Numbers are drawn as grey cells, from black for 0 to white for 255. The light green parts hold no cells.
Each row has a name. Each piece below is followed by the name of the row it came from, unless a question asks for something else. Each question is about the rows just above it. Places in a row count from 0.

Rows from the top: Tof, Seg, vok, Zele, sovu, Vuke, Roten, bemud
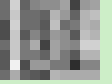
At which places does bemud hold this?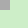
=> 1 6 7 8 9
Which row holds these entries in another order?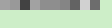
Tof
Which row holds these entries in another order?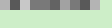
Vuke

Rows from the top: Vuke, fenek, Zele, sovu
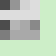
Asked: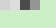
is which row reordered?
Vuke
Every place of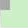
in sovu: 1 2 3
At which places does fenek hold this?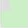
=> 0 1 2 3

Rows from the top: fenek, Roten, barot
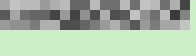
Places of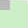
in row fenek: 2 3 6 9 12 15
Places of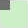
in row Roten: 2 15
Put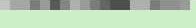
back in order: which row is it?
barot

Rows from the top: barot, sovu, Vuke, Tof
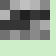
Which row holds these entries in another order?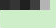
sovu
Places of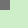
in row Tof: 0 2 4
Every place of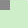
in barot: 4
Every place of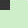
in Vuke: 0 1 2
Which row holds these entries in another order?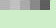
barot

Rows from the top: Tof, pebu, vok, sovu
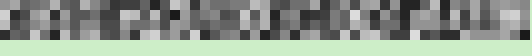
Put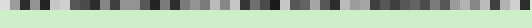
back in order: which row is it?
pebu
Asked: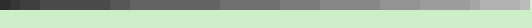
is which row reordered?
vok
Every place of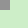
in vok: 18 41 42 43

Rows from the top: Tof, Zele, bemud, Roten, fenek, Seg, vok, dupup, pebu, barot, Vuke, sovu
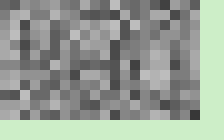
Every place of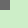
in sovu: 4 17
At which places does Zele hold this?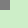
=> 0 3 4 14
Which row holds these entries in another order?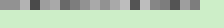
bemud

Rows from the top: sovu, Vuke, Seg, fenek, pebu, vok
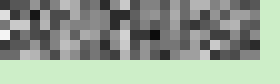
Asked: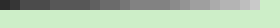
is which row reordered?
sovu
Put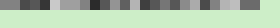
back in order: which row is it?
vok
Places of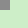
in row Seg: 9
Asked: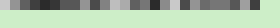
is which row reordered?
pebu
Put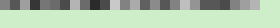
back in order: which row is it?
sovu
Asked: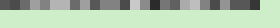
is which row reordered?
sovu

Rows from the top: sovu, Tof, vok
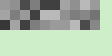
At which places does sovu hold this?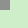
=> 1 7
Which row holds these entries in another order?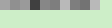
Tof
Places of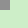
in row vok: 4
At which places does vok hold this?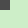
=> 8
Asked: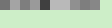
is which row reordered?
Tof
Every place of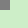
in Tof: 1 7

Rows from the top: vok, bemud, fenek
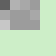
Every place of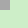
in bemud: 0 3
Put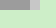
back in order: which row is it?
fenek
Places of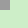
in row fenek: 1 2 3
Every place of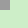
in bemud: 1 2

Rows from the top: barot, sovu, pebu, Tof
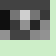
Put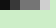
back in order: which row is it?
sovu
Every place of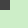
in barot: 0 1 2 3 4
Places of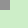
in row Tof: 0 4
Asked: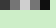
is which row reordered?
sovu
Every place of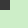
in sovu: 4
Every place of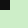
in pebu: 0
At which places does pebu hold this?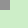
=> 2

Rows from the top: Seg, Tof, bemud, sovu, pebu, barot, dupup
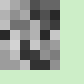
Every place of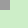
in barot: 0
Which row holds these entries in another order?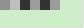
dupup
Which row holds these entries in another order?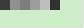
barot
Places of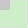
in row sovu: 1 5
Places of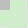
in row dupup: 2
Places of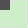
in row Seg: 3

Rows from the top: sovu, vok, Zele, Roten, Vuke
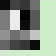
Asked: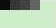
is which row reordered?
Vuke
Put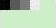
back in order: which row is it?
vok

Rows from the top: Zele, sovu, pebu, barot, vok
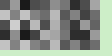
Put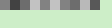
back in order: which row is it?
sovu
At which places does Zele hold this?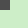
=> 3 8
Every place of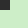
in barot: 0 7 8
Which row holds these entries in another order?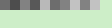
vok

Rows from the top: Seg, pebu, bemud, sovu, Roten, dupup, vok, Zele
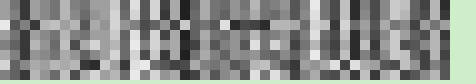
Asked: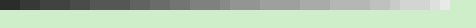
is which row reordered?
Roten
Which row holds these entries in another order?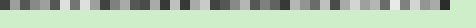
Zele

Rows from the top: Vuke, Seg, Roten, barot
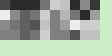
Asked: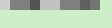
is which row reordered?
barot
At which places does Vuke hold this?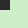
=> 1 2 3 7
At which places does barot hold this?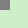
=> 0 1 5 6

